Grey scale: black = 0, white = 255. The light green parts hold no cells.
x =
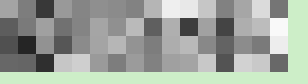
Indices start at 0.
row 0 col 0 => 164
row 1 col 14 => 188
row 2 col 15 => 237
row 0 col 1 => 125
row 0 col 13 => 166
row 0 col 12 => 129
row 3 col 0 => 103
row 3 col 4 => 207
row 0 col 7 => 130
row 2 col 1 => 37
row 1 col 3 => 113
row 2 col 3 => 86
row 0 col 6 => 139
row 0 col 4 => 133
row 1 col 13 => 174
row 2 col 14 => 122
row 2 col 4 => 139

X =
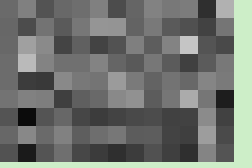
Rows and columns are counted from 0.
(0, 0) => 106
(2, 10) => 197
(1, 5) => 149
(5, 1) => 129
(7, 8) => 93
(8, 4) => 71
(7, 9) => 67
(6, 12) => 65
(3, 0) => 108
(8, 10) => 47
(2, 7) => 127
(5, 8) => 92
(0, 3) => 104
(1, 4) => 119
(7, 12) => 74
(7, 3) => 129
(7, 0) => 103
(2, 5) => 67
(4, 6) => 155
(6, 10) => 66
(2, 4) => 96
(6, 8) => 76
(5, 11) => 118
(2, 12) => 73
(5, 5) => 105
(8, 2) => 84
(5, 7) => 145
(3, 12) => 120
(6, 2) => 84
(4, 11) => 133
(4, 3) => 137
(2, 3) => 68
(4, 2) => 57
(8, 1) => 26
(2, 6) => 82
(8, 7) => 60

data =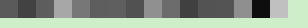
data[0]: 90
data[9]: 108
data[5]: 94
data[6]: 95
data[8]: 144
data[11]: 83

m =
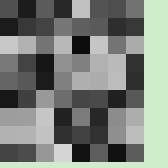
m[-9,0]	80
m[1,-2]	46
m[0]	[80, 28, 91, 40, 192, 83, 78, 114]
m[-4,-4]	70
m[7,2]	194
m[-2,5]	49
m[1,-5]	119
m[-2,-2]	143
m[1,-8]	27
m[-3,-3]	39
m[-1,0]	68
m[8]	[68, 76, 151, 213, 18, 94, 17, 92]
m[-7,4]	12
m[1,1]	56
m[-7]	[199, 178, 116, 184, 12, 197, 116, 171]
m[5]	[23, 64, 153, 109, 70, 74, 32, 88]

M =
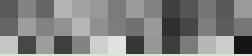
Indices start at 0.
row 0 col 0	89
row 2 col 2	157
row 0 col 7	156
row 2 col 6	225
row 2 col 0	197
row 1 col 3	145
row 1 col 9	47
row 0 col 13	154
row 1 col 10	70
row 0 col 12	88
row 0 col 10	85
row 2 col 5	206
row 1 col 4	182

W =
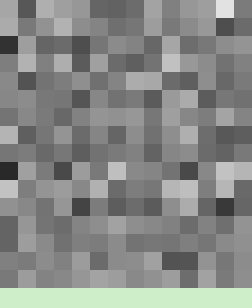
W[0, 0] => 166
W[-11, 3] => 118
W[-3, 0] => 100
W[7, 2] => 118
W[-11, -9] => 135
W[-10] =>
[116, 136, 122, 104, 130, 148, 145, 151, 119, 159, 135, 125, 164, 132]
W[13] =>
[100, 157, 138, 113, 127, 124, 139, 115, 119, 117, 127, 118, 138, 144]
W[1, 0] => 171
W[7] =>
[180, 95, 118, 148, 107, 133, 101, 141, 113, 142, 175, 109, 88, 94]
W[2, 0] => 50
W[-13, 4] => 91
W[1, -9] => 132
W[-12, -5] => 107
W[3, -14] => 126
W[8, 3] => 119
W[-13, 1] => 178
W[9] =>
[41, 160, 123, 73, 156, 121, 191, 137, 133, 115, 73, 136, 194, 181]
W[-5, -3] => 101
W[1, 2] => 146
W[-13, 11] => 140
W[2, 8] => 103
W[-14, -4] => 109
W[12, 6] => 162
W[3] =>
[126, 178, 128, 174, 91, 160, 107, 95, 115, 193, 152, 140, 114, 129]
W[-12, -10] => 143
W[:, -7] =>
[108, 118, 131, 95, 172, 122, 151, 141, 129, 137, 125, 108, 142, 115, 141, 137]
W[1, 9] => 121
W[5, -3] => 92
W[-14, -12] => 101
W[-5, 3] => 150

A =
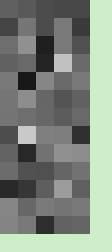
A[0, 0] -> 96
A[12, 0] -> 132
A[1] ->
[69, 117, 76, 122, 58]
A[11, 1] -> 103
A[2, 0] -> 110
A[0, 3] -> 72
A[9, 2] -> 80
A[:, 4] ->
[72, 58, 81, 106, 120, 97, 105, 48, 140, 114, 96, 120, 101]
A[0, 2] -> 76
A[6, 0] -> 116
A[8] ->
[99, 40, 114, 144, 140]
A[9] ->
[108, 81, 80, 101, 114]
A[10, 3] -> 155
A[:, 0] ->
[96, 69, 110, 97, 121, 117, 116, 77, 99, 108, 41, 134, 132]
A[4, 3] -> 105
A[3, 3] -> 193
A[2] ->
[110, 144, 31, 122, 81]
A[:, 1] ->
[89, 117, 144, 105, 24, 141, 110, 201, 40, 81, 54, 103, 120]

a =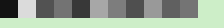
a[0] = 19
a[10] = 116
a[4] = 56
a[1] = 219
